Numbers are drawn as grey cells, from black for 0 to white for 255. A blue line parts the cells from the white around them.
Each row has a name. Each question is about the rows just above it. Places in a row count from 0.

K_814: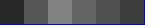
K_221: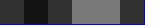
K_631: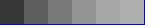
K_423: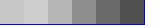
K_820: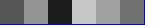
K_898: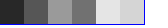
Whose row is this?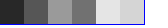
K_898
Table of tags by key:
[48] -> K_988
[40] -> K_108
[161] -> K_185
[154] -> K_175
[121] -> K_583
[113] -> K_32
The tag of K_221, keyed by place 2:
K_988
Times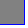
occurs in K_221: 0
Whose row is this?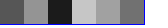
K_820
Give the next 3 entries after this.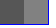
[100  80  61]
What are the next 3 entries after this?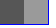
[113 229 213]

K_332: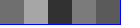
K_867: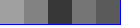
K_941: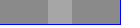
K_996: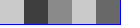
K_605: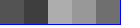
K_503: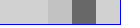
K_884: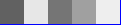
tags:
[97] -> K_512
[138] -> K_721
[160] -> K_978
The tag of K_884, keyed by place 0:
K_512
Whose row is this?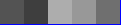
K_605
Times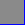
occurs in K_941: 4
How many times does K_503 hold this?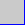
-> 0
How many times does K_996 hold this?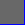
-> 1
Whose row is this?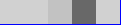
K_503

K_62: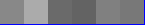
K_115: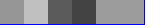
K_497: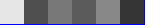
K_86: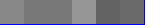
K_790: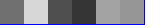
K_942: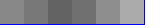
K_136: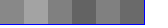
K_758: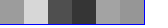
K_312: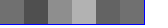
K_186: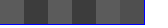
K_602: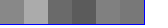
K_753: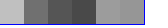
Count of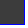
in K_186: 2
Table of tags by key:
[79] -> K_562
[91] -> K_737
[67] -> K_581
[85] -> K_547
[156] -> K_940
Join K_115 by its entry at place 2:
K_737
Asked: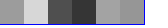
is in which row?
K_758
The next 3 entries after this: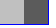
[ 67 156 156]

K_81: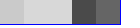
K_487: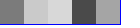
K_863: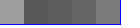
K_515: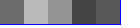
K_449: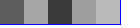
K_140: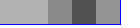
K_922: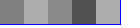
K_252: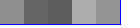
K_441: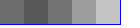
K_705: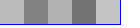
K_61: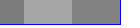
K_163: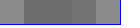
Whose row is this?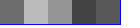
K_515
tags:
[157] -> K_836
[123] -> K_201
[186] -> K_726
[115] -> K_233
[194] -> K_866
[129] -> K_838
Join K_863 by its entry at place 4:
K_201

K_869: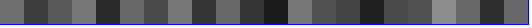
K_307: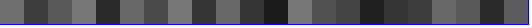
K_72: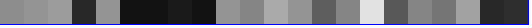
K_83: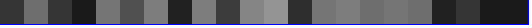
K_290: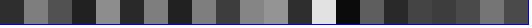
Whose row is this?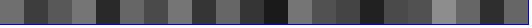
K_869
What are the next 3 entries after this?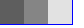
[ 88 133 117]
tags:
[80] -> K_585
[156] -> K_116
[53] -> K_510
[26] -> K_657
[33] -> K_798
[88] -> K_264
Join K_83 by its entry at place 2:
K_510
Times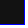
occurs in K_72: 3
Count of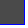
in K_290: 2
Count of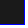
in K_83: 3

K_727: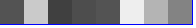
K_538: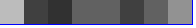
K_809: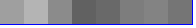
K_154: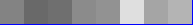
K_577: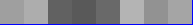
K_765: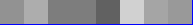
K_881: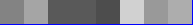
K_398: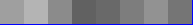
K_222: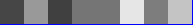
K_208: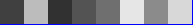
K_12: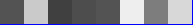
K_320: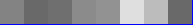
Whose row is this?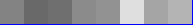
K_154
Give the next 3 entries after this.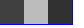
[ 83 111 230]

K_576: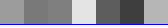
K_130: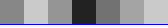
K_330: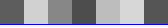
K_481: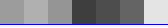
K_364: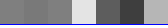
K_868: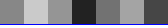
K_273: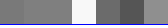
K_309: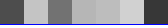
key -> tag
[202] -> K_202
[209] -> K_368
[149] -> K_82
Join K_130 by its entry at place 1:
K_202
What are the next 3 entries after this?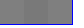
[228  93  62]

